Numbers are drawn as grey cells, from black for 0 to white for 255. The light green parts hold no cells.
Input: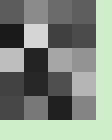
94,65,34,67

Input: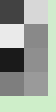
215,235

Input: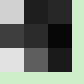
39,43,225

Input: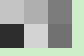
124,211

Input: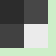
71,65

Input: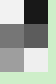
24,118

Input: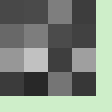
61,75,193,59
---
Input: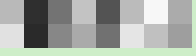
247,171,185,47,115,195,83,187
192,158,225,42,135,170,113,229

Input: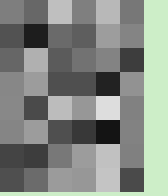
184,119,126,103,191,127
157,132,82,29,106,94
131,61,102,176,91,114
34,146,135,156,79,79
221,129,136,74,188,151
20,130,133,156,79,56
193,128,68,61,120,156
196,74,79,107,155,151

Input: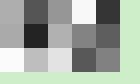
248,53,174,85,150
131,94,170,35,177
88,129,251,190,227

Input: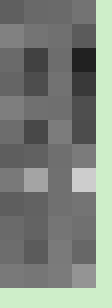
106,115,95,105
112,91,129,116
109,33,106,65
114,57,101,77
111,78,126,112
124,76,109,72
111,123,94,97
112,205,121,164
112,116,94,98
117,112,106,99
122,103,109,91
123,148,121,118

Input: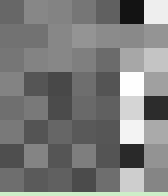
19,238,103,135,131,118,96
137,148,114,114,135,148,139
167,196,118,131,135,127,107
254,160,131,85,72,110,84
213,44,111,121,75,105,96
243,170,121,84,102,89,86
41,147,78,132,85,126,84
206,133,110,90,96,75,110

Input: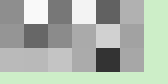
97,177,142,249,119,243
209,162,149,103,139,170
51,167,186,185,196,171

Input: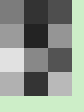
51,78,124
35,149,155
136,83,225
52,185,177
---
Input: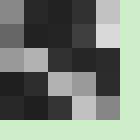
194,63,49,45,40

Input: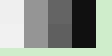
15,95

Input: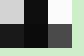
251,11

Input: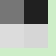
32,220

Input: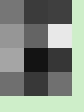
63,100,165

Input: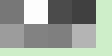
64,127
